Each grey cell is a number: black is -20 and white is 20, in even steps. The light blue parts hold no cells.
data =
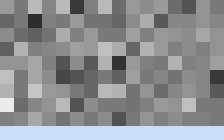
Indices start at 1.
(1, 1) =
4
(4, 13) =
0
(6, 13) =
-2
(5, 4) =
0
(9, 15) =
0
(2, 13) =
1
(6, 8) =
-1
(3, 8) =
-1
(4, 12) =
4
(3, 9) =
-1
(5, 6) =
2
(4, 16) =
3
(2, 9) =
-4
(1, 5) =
9
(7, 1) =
8
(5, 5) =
-7
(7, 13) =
1
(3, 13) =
3
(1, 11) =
2
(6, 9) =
-5
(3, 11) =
0
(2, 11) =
7
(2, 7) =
-2
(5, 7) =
-6
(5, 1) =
3
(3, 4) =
-2
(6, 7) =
-4
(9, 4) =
2
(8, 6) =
-7
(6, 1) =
10
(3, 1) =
2
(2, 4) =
0
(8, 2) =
-3
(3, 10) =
5
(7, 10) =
-2

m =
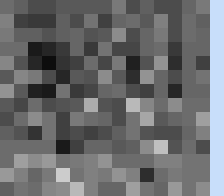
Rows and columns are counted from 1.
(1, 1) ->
-3
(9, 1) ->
-8
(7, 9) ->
-3
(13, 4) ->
-1
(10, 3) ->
-12
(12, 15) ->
-2
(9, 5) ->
-10
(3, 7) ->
-7
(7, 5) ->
-2
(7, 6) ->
-11
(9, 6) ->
-1
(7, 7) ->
-9
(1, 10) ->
-8
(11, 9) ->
-6
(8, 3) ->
-3
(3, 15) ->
-4
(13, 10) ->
0
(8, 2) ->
-9
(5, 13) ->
-13
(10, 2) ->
-7
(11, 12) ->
10
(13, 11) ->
-13
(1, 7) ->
-6
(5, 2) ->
-7
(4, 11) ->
-4
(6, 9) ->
-6
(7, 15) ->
-4
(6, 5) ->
-14
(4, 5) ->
-11
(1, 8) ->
-6
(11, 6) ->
-10
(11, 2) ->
-3
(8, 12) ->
-3
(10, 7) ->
-10
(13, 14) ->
-2

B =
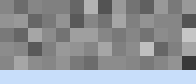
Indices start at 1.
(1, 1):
1
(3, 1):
-1
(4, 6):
3
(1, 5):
0
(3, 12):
2
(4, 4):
0
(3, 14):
11
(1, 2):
-3
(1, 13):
-1
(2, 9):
6
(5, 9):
2
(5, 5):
3
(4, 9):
0
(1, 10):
-2
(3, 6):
5
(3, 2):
-4
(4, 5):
4
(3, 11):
-2
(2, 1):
3
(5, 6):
-1
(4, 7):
1

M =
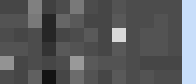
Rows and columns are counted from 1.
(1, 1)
-9
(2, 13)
-8
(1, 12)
-8
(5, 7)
-6
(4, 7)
-8
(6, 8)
-9
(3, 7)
-6
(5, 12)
-9
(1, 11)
-8
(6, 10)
-8
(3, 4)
-14
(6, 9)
-6
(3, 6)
-8
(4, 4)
-12
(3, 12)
-7
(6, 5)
-9
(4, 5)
-6
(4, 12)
-7
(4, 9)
-6
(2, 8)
-9
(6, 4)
-17
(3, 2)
-9

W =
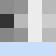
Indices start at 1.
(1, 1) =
2
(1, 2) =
3
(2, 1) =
-12

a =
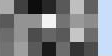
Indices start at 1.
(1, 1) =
7
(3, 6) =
11
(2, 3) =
3
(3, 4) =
-4
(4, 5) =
-3
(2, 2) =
3
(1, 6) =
10
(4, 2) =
5
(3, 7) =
-3
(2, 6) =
4

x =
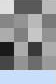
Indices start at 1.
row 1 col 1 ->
15
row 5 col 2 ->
3
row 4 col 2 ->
7
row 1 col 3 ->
-6
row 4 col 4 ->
7
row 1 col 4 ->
9
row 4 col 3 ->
-11

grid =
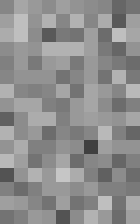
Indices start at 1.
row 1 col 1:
1
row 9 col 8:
4
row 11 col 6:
2
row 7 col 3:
0
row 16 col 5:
-7
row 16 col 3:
4
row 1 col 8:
1
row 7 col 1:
8
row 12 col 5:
6
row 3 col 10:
6
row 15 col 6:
-2
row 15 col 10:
7
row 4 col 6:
8
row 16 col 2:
0
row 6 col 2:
3
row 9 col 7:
5
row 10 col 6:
-1
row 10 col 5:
1
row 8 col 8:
2
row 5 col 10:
-3
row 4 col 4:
8
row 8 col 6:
4
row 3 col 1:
7
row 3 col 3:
2
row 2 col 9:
-6
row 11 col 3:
0
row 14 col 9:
0
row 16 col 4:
3
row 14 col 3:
0
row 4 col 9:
-4
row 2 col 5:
1
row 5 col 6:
-1
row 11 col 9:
3
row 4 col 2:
4
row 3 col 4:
-6
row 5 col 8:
1
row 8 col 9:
-3

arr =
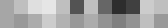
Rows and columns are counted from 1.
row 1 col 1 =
6
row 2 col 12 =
4
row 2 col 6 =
4
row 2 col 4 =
12
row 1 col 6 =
-7
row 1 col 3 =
15
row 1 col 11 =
12

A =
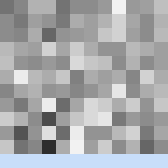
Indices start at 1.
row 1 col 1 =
-2
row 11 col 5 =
7
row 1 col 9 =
18
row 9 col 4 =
-8
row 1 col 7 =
2
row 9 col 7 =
14
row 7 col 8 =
6
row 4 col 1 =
9
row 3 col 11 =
2
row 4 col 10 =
9
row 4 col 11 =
7
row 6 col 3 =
9
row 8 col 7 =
14
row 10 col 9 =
9
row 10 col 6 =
17
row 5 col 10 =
8
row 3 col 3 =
7
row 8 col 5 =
-3
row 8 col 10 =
12
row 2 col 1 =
2
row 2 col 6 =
7
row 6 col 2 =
17
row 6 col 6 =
0
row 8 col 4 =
17
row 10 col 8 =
3
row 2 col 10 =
6
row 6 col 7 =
7
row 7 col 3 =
8
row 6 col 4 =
7
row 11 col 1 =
11
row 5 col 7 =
11
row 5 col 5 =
2
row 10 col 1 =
4
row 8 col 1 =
4
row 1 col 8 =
4
